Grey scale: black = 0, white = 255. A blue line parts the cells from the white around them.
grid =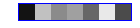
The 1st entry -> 19
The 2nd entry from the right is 233
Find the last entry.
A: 75

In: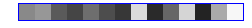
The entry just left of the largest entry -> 170
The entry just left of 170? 35

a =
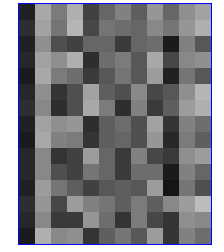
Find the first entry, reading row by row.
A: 33
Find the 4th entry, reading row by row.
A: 175
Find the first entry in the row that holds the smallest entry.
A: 33
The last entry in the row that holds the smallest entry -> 79
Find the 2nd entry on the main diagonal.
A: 162
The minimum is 21
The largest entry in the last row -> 175
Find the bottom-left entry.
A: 27
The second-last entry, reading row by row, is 129
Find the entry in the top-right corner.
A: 162
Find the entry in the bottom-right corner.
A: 109
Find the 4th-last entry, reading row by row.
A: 156
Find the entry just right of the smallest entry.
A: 117
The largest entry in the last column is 188
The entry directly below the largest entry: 136
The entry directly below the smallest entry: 136
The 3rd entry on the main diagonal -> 79
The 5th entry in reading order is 65
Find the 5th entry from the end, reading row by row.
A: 87
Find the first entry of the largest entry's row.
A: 46

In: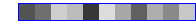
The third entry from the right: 173
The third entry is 206

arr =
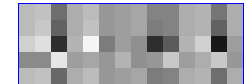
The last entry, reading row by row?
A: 173
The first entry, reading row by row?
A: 187
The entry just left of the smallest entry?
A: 208
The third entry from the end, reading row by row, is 179
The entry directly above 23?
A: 98
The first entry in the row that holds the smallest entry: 208
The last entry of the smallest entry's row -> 158
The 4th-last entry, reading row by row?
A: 173
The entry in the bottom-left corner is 187
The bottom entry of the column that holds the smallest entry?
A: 110
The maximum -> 245
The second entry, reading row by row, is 193
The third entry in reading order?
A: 110
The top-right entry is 173
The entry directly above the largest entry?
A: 193
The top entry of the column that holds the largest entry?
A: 187
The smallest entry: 23
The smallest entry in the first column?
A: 138
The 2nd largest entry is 230
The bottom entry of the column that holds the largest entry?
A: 187

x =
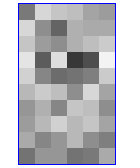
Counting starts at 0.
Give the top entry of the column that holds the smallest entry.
190
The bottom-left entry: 115
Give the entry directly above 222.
142
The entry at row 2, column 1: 156
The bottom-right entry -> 170
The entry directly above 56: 176
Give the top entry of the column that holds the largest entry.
156
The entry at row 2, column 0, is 197
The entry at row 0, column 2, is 197
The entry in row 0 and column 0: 121
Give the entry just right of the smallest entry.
78
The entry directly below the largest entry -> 203
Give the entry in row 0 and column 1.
215
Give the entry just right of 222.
56
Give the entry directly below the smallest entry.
115
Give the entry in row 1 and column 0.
215
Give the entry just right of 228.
92
